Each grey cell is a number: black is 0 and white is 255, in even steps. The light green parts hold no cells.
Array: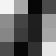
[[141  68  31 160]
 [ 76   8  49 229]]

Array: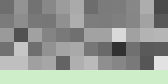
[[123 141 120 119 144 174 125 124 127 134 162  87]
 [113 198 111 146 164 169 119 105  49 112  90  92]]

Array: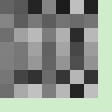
[[132  93 121  93 116 107 116]
 [128 120 161  98 164  71 156]
 [118  68  50 108  54 182  52]]

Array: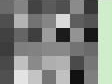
[[ 79 179 115 133 217  94  84]
 [ 60 127 130 136 137 115 106]
 [ 80 227 195 118 193  17 127]]

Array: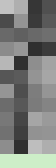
[[ 75 148  58  89]
 [139 151  47  59]
 [ 86  91 148 166]
 [108  88 123 132]
 [113  63 146 148]]

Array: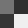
[[ 53 239]]
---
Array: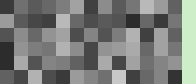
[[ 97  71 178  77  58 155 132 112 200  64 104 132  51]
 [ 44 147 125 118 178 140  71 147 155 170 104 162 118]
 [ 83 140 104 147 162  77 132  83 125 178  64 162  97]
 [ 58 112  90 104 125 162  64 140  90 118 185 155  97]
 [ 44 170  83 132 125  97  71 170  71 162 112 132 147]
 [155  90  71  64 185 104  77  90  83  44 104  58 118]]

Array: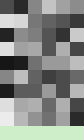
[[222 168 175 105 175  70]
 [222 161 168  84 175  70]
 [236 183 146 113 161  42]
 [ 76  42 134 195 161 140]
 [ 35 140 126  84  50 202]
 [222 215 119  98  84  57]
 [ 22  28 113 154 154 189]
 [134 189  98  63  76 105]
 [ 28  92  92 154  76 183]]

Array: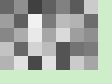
[[158  96 241 123 187 179 109]
 [135 172 233 166 218 158 143]
 [195 103 211 187  84 115 123]
 [179 225  72 225  84 203 166]
 [103 143  64  96 129  90 203]]

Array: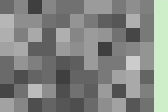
[[ 70 113 188 142  78 113  94 155  78 169 127]
 [175 127 169  94 175 134 155 148 113  70 121]
 [182 142 142 113 106 148 121  94  86 175 121]
 [106 148 127 106  86  94 155 121 121 204 148]
 [106  78 100 106  63 100 100 121 162 169 100]
 [162 169  94  94 155 142 155  63 127 134 148]
 [162 134  78 100  86  78 106 142 162  86 113]
 [106 134  63 134 113 113 155 155 121 142 127]]

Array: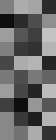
[[ 71 172 180  36]
 [136 114 172  50]
 [128 172 164  43]
 [ 63  14 150  86]
 [121  78 121 100]
 [ 14  43  78 143]
 [157  86  63 195]
 [128  57  50 180]
 [157  71  36 188]
 [136  57  30 180]]

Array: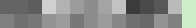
[[128 113 120 148 156 120 141 156 135 113 106 148 128]
 [100 100  93 208 178 156 141 164 194  59  73  87 186]]
